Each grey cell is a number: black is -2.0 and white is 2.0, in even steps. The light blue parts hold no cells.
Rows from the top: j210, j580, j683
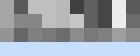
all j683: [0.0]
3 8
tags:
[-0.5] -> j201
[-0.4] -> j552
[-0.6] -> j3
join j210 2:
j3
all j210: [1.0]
3 4
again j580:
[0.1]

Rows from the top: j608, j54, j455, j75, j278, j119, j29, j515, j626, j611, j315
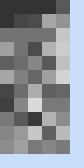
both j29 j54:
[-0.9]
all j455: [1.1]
5
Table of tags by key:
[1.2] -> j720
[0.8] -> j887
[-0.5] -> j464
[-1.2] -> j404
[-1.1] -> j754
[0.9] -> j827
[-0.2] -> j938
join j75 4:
j887
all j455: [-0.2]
1 2 3 4
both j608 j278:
[-0.6]
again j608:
[-1.2]
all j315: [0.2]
1

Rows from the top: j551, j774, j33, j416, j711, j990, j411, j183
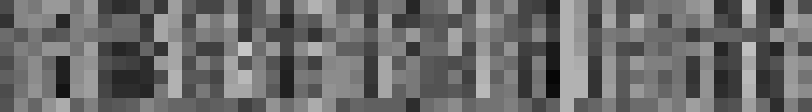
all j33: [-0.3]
1 8 29 34 47 48
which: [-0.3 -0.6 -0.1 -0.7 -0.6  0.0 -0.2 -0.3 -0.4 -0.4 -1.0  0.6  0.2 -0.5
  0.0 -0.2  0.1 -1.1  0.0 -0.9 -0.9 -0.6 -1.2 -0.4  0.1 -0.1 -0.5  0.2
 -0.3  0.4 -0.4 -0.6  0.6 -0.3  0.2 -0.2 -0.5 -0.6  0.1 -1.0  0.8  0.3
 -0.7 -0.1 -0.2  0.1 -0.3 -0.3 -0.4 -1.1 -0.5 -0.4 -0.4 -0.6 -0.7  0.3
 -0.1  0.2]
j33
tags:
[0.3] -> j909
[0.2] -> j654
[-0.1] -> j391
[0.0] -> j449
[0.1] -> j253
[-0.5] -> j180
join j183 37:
j449
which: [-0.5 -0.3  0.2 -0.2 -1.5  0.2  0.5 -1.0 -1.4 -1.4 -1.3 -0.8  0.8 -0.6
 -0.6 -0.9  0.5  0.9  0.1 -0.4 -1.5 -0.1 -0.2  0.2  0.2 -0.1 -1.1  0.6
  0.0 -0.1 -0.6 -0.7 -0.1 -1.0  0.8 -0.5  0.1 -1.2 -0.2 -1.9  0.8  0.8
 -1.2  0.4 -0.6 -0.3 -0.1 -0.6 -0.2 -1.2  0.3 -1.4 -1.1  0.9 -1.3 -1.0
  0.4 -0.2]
j990

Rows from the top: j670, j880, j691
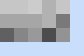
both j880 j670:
[0.8]
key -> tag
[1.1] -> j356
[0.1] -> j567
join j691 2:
j567
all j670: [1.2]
3
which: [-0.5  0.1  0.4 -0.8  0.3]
j691
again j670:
[1.1]
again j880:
[0.6]

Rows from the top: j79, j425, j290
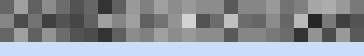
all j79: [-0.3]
5
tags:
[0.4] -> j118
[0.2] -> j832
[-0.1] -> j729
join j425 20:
j832
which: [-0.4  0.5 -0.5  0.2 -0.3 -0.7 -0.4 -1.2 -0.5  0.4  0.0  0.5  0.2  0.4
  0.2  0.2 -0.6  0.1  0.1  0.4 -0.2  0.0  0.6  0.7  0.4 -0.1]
j79

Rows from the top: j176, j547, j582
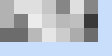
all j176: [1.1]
4
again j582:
[-0.3]
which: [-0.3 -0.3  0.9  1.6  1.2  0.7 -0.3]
j582
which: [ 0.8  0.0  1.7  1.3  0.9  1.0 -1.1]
j547
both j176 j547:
[0.8]
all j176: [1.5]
2 3 6

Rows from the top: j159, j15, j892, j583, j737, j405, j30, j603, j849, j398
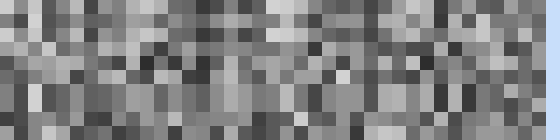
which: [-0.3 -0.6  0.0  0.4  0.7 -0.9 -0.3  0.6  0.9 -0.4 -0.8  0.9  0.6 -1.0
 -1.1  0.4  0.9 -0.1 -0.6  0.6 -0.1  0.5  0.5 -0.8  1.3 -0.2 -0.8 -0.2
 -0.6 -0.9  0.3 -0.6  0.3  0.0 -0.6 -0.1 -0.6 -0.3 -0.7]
j405
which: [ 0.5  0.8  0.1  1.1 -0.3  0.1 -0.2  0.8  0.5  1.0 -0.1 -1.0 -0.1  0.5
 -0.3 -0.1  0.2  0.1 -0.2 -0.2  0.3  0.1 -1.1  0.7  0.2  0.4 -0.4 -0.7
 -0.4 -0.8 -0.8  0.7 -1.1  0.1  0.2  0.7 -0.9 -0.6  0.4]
j583

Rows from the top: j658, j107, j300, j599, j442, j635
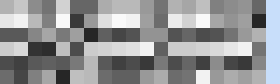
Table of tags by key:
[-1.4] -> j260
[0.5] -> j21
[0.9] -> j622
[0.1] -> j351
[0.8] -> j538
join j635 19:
j538
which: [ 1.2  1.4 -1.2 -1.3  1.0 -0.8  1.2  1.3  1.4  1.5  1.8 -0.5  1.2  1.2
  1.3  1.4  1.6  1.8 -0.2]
j599
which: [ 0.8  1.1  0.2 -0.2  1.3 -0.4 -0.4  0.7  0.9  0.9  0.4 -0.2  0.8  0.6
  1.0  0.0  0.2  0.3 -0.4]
j658
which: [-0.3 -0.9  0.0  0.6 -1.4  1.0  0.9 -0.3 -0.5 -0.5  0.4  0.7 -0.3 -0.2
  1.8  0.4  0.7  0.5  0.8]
j635
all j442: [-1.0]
2 9 15

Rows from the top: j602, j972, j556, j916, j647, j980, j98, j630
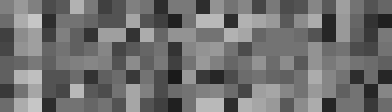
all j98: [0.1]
16 21 24 28
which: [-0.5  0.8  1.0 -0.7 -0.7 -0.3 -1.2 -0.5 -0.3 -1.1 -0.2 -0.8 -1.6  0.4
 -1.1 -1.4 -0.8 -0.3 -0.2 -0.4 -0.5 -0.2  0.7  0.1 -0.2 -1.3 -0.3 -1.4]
j980
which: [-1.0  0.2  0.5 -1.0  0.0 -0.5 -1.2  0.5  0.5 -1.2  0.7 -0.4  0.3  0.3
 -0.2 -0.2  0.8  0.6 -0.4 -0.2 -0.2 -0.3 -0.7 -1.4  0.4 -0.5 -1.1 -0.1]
j556
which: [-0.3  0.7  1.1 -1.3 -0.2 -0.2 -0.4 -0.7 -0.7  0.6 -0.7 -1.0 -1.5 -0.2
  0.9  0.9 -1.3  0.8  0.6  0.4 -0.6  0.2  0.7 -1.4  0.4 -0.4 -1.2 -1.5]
j972
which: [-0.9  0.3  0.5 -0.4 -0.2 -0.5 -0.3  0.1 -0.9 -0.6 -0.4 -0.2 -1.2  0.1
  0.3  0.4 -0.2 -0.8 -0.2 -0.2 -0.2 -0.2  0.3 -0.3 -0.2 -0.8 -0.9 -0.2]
j916

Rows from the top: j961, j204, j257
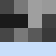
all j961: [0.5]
3
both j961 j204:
[0.5]
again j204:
[-1.6]

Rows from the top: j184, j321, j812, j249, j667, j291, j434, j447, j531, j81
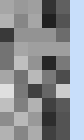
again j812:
[0.3]
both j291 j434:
[-0.1]
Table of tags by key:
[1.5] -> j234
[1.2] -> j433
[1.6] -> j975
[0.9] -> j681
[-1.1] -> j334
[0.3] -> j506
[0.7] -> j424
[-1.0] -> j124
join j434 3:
j124
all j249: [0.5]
3 4 5

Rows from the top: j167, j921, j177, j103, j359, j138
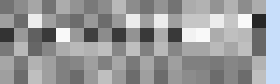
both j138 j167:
[0.2]
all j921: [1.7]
3 10 12 16
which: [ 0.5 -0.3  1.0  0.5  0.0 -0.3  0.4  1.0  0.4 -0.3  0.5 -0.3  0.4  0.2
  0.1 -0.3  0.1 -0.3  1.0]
j138
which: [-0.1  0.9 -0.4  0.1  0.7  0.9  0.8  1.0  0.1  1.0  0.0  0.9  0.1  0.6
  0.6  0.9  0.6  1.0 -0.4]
j103
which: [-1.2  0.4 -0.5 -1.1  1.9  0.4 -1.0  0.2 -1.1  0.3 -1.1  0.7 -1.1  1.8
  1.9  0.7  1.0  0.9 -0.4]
j177

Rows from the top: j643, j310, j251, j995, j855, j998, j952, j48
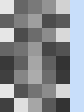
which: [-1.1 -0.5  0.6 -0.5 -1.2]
j855
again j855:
[-0.5]

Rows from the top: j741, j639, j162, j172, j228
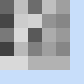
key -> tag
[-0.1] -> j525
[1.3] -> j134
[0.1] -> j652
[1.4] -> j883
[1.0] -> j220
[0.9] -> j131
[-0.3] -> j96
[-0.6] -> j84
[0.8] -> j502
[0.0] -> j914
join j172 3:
j914
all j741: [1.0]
2 4
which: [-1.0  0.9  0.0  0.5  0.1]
j172
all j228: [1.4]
1 2

